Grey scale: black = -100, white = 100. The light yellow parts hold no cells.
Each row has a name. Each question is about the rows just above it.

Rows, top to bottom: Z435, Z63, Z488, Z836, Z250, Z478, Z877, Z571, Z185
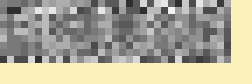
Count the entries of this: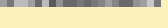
23
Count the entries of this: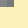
2
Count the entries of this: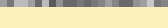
24
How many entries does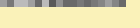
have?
18
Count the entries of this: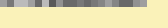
21
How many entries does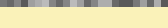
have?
24

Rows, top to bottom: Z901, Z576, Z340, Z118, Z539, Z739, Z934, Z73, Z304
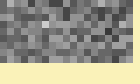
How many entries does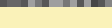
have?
16
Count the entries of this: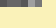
6
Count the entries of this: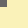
1
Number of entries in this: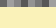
8
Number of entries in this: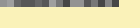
17
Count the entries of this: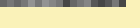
18

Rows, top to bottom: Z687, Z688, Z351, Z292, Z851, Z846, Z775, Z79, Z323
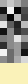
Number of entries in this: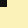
1
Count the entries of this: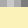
4
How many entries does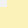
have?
1
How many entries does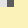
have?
2
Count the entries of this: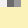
3

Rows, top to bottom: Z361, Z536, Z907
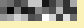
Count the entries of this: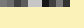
10
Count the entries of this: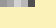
5
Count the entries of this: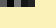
5
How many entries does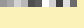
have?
11

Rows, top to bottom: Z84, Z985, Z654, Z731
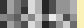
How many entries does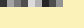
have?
9
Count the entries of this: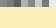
8

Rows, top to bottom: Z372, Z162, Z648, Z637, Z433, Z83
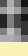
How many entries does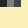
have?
3
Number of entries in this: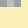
3
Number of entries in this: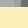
4
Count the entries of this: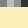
4

